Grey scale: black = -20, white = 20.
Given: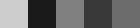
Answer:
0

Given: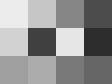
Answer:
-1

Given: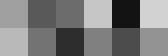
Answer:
-13

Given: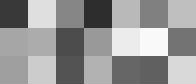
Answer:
-7

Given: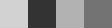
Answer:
8

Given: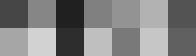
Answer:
-13
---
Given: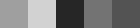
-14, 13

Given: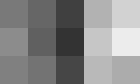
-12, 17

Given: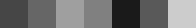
0, 12

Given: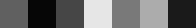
16, 16

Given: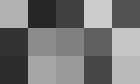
0, 12

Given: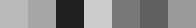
12, 12

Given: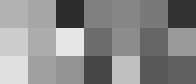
-3, 16

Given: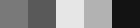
16, 16

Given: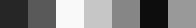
11, 19

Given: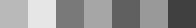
6, 16
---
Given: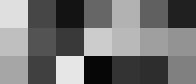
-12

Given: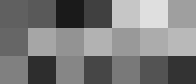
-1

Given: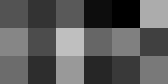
-14

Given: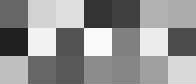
1

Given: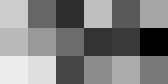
2

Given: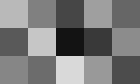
14

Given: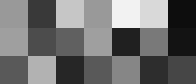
1

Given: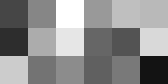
-5

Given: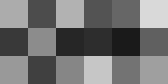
11
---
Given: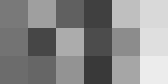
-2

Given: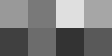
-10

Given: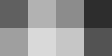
5

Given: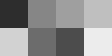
13

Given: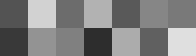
-11

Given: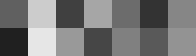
-15

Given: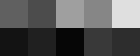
-17
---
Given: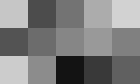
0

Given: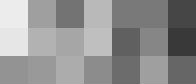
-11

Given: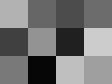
12

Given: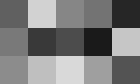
11

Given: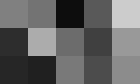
4

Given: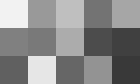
-10

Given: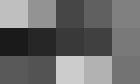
-1
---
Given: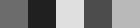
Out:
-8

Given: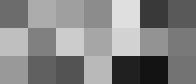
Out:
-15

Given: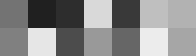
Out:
-13

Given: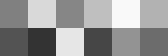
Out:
-9

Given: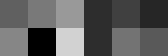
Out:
-14

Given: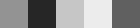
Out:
-5

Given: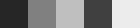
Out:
-10
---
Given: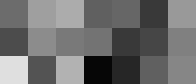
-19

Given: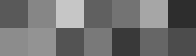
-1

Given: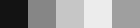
1

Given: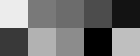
8

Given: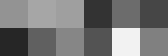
1

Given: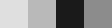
15

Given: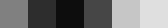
-18

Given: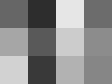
13

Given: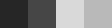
-14
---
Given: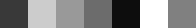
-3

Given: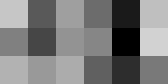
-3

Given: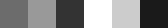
20

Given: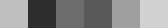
-6

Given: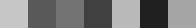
-10

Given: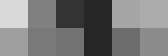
-14

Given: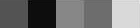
-3
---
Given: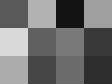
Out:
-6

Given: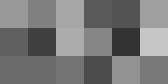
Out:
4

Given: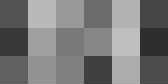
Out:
-7

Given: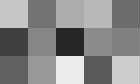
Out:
11

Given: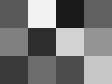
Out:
-6

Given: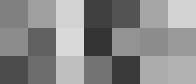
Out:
0
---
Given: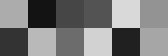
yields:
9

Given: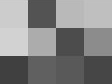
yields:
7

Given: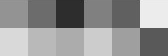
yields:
9

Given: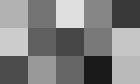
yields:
-5

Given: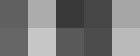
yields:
11

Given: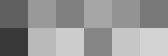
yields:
9

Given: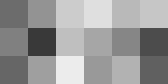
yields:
-11

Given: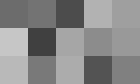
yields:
-10
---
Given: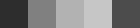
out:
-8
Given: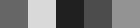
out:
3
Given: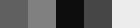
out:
17
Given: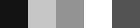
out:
-7
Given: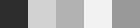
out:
4
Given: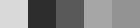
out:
3
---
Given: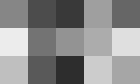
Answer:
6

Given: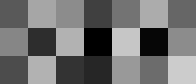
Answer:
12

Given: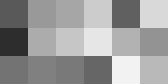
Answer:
9

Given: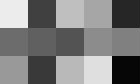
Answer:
-19

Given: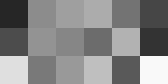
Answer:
19

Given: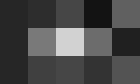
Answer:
-7

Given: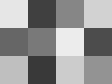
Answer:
3

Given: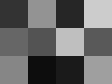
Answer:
5
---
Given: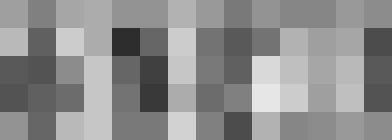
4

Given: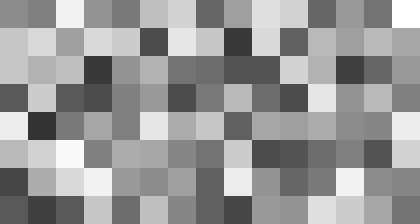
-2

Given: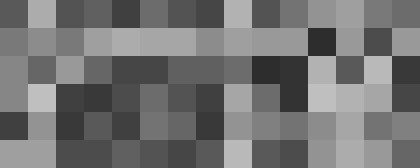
-1

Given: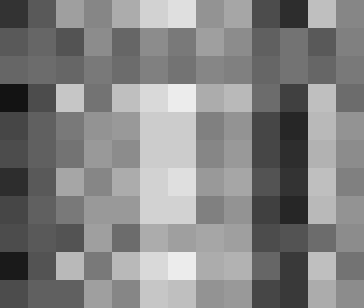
10

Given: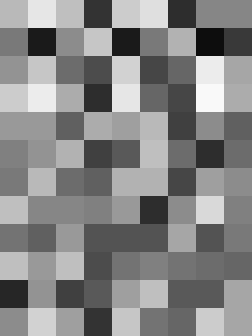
1

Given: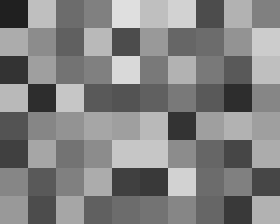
8

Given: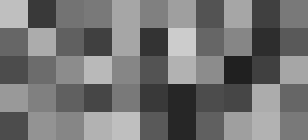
-10

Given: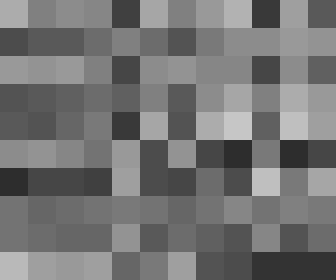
5

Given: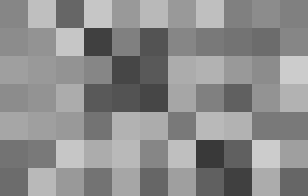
2
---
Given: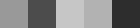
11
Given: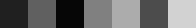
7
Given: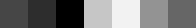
18
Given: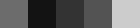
-12
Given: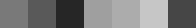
7
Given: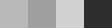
5
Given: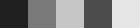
11
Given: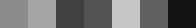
11
